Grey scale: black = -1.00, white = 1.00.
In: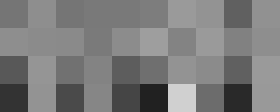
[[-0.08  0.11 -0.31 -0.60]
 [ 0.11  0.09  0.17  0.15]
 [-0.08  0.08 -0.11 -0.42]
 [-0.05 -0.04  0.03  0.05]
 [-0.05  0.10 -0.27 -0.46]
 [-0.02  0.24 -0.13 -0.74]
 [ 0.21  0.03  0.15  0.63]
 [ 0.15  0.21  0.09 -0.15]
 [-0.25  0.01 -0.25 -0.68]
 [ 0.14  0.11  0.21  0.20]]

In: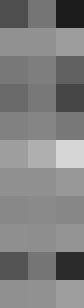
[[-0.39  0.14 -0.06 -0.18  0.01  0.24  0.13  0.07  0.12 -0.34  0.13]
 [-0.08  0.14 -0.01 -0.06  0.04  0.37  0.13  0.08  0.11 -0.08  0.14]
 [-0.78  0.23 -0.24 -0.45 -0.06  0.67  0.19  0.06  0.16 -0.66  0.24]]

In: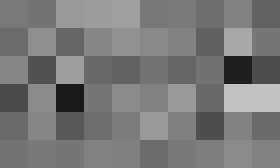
[[-0.04 -0.15  0.05 -0.41 -0.17 -0.09]
 [-0.09  0.11 -0.35  0.08  0.05 -0.05]
 [ 0.20 -0.20  0.23 -0.80 -0.31 -0.07]
 [ 0.22  0.05 -0.18 -0.07 -0.14  0.01]
 [ 0.25  0.14 -0.23  0.08 -0.03  0.00]
 [-0.05  0.07 -0.09  0.01  0.20 -0.15]
 [-0.04  0.02 -0.20  0.20  0.00 -0.05]
 [-0.13 -0.24 -0.10 -0.18 -0.38 -0.01]
 [ 0.01  0.31 -0.76  0.51  0.02  0.08]
 [-0.23 -0.07 -0.40  0.52 -0.17  0.02]]

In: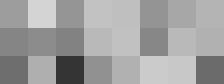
[[ 0.23  0.04 -0.14]
 [ 0.66  0.10  0.37]
 [ 0.17  0.02 -0.59]
 [ 0.52  0.45  0.14]
 [ 0.50  0.51  0.39]
 [ 0.16  0.06  0.59]
 [ 0.31  0.45  0.57]
 [ 0.41  0.39 -0.16]]

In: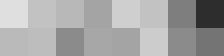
[[ 0.75  0.46]
 [ 0.52  0.48]
 [ 0.44  0.09]
 [ 0.29  0.31]
 [ 0.62  0.29]
 [ 0.52  0.60]
 [-0.01  0.09]
 [-0.65 -0.09]]

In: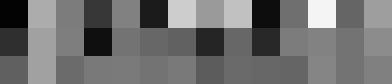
[[-0.98 -0.63 -0.25]
 [ 0.35  0.26  0.26]
 [-0.03 -0.01 -0.16]
 [-0.57 -0.88 -0.05]
 [ 0.01 -0.10 -0.04]
 [-0.79 -0.19 -0.10]
 [ 0.61 -0.24 -0.05]
 [ 0.21 -0.71 -0.28]
 [ 0.51 -0.19 -0.17]
 [-0.90 -0.69 -0.19]
 [-0.13 -0.03 -0.21]
 [ 0.91  0.02  0.04]
 [-0.21 -0.10 -0.10]
 [ 0.24  0.10  0.00]]
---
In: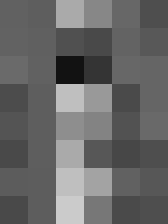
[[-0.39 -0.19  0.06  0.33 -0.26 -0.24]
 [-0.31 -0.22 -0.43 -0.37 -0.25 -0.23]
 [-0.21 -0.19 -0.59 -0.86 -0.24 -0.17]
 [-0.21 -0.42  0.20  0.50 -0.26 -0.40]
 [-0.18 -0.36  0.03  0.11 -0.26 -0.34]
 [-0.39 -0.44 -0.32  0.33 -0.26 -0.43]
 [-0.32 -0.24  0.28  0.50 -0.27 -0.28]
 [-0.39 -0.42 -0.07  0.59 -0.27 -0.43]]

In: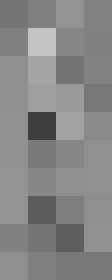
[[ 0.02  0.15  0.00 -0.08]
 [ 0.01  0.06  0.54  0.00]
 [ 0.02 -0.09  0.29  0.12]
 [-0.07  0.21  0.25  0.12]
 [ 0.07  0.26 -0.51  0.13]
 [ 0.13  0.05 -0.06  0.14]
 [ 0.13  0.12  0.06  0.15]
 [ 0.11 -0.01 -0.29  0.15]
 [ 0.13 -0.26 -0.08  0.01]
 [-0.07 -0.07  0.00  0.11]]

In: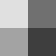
[[-0.12  0.76]
 [-0.51  0.28]]

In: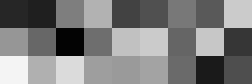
[[ 0.59 -0.30 -0.06 -0.37 -0.48  0.40 -0.01 -0.76 -0.70]
 [-0.58  0.56 -0.21  0.59  0.51 -0.14 -0.98 -0.19  0.18]
 [-0.39 -0.80 -0.17  0.28  0.21  0.24  0.72  0.38  0.91]]

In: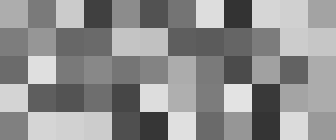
[[ 0.28  0.63  0.68 -0.60  0.73 -0.09 -0.36  0.10 -0.50  0.59 -0.04  0.36]
 [ 0.55  0.60 -0.03 -0.21 -0.29 -0.26  0.51  0.54 -0.17 -0.19  0.18 -0.02]
 [ 0.35 -0.23  0.26 -0.41 -0.04  0.35  0.03 -0.08  0.07 -0.05  0.75 -0.16]
 [ 0.35  0.29 -0.55  0.78 -0.03  0.37  0.73 -0.45 -0.14 -0.35 -0.26  0.66]
 [ 0.20  0.72 -0.59  0.18 -0.17  0.76 -0.58 -0.38  0.60  0.64  0.67  0.00]]

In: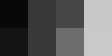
[[ 0.57 -0.45 -0.56 -0.94]
 [ 0.58 -0.15 -0.55 -0.84]]

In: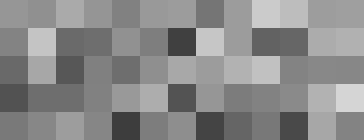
[[ 0.25  0.23  0.48  0.59  0.22 -0.08  0.22  0.20  0.01  0.17  0.33  0.13
   0.18]
 [ 0.39  0.35 -0.20 -0.23  0.22  0.55 -0.50 -0.01  0.14 -0.14 -0.17  0.54
   0.03]
 [ 0.06  0.07  0.03  0.51  0.40  0.22  0.32  0.12 -0.14  0.00 -0.32  0.31
  -0.18]
 [ 0.67  0.40  0.08  0.02 -0.03  0.18 -0.35  0.36  0.20  0.01 -0.14 -0.14
  -0.36]
 [ 0.03  0.31 -0.43 -0.06 -0.21 -0.47  0.11 -0.02 -0.52  0.05  0.23  0.06
  -0.05]]

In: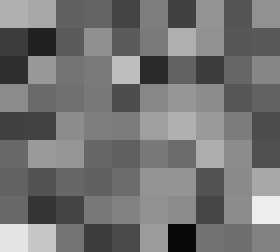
[[ 0.14 -0.34  0.15 -0.49 -0.01 -0.47 -0.21 -0.24  0.31  0.38]
 [-0.30 -0.32  0.14  0.37 -0.04 -0.29  0.13 -0.29 -0.74 -0.52]
 [ 0.05 -0.20 -0.52 -0.23 -0.67  0.49 -0.04 -0.09  0.19 -0.63]
 [-0.22 -0.32  0.10  0.18  0.06 -0.40 -0.05 -0.11 -0.17  0.09]
 [-0.40 -0.02  0.21  0.38  0.25 -0.03 -0.01  0.10 -0.48 -0.49]
 [-0.37  0.10  0.36 -0.15 -0.05 -0.25 -0.19  0.17  0.21 -0.18]
 [ 0.32  0.08 -0.35  0.16  0.16 -0.15 -0.24 -0.19 -0.35 -0.22]
 [ 0.86  0.10 -0.45  0.09  0.14  0.01 -0.05 -0.47 -0.59 -0.18]
 [ 0.01 -0.14 -0.10 -0.93  0.22 -0.42 -0.52 -0.08  0.55  0.79]]

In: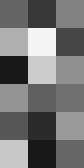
[[ 0.01 -0.56 -0.21]
 [-0.44  0.91  0.37]
 [ 0.13  0.60 -0.81]
 [-0.12 -0.25  0.15]
 [ 0.20 -0.66 -0.32]
 [-0.20 -0.81  0.57]]
